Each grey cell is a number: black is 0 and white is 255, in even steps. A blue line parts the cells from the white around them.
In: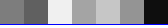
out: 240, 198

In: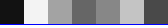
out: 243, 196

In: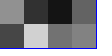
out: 209, 145

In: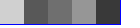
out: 208, 150

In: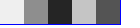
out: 239, 197

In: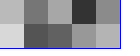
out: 216, 186
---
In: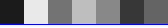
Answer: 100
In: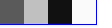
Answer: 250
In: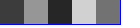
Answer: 114
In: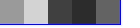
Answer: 99
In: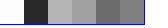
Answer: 128
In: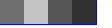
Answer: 49
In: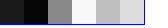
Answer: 220
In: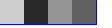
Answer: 97
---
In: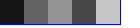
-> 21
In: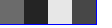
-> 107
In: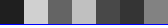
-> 31
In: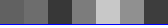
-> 97
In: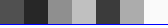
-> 80
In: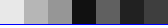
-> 232
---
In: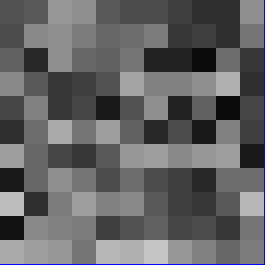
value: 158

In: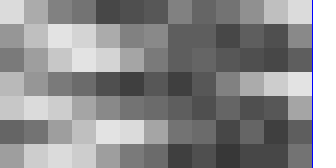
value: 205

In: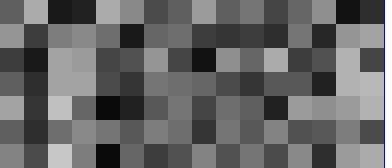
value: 75

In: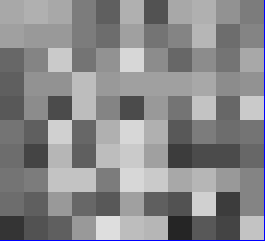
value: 82

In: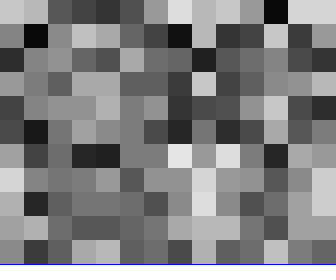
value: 59

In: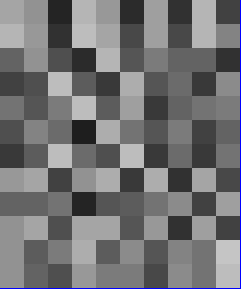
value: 99

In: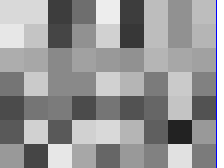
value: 69

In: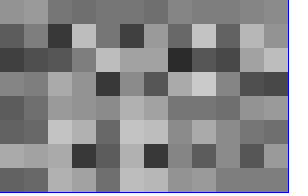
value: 104
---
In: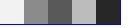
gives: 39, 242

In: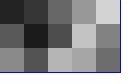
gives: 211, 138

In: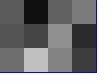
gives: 123, 110

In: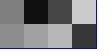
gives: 203, 141

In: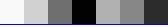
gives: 44, 249

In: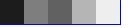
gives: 238, 28

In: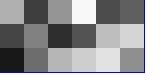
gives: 95, 24

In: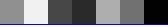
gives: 2, 144

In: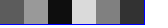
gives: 50, 92
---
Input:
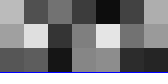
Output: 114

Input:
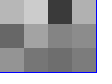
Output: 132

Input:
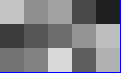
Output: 148

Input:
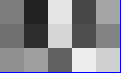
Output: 77

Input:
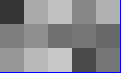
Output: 119

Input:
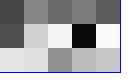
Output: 9

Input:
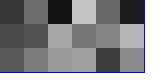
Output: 131

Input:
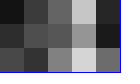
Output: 149

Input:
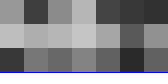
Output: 89
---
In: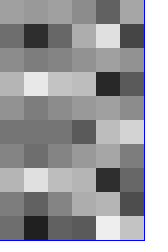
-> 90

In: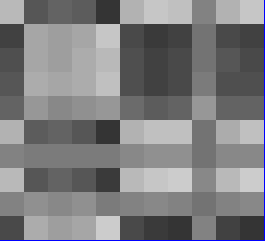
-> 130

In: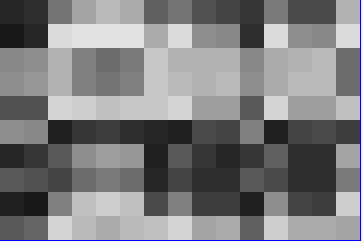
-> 170

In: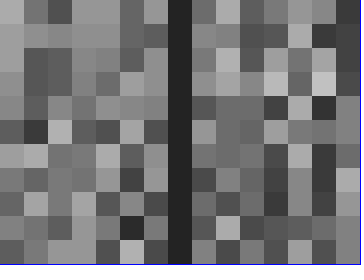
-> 158

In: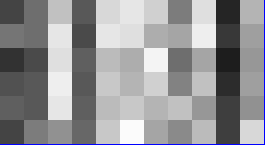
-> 187

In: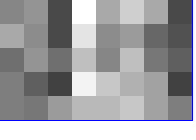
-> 199
